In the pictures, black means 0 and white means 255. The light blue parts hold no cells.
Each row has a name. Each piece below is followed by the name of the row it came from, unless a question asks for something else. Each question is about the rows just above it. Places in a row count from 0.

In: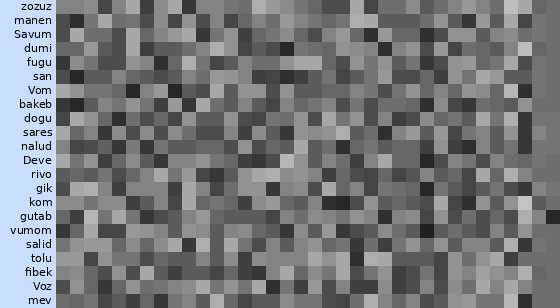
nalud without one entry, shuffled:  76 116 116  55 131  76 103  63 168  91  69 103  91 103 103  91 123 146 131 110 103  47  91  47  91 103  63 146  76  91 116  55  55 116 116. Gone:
97
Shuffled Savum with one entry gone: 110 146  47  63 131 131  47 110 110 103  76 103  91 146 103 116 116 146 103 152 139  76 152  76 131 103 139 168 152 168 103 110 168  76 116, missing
55
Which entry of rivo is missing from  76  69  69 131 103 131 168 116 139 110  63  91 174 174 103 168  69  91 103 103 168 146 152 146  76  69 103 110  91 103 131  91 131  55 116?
84
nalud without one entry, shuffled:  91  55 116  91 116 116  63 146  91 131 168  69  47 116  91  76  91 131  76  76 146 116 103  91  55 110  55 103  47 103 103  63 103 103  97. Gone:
123
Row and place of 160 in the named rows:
fibek, 30

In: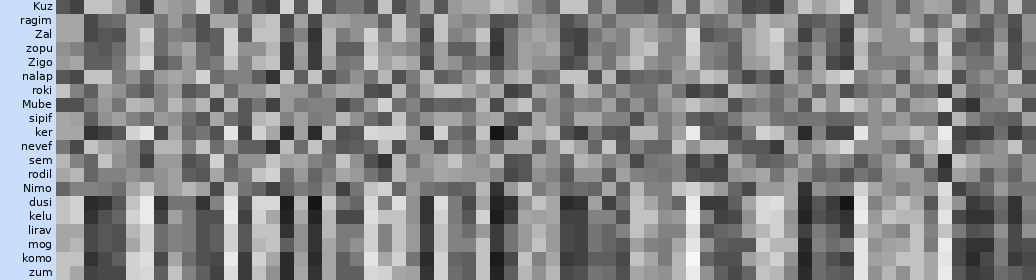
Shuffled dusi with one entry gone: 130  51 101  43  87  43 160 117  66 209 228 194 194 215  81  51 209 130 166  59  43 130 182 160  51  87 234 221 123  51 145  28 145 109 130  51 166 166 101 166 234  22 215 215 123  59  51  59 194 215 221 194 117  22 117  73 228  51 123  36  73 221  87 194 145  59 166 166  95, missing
201
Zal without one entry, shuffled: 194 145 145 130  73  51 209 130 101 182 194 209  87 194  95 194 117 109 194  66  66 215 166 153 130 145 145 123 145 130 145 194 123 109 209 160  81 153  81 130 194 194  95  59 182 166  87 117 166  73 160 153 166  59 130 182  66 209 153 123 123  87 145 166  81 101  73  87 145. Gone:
137
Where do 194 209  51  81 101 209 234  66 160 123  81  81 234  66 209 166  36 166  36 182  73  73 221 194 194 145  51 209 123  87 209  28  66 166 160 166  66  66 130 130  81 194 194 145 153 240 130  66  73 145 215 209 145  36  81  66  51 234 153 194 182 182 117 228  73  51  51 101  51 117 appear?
kelu
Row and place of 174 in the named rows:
Mube, 6
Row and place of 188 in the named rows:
nevef, 16

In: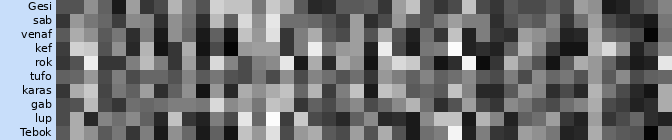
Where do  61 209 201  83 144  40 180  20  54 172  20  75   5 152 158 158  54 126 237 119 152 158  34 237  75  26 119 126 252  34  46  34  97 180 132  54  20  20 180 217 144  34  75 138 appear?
kef
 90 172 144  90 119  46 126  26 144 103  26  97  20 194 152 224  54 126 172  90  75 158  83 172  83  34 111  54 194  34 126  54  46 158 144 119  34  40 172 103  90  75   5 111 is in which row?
venaf
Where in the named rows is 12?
rok, 30
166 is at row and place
rok, 23
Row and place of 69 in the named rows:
karas, 3

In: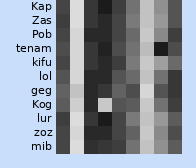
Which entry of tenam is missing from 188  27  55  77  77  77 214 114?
34
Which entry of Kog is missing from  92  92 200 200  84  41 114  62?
206
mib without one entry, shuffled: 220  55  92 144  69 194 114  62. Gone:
48

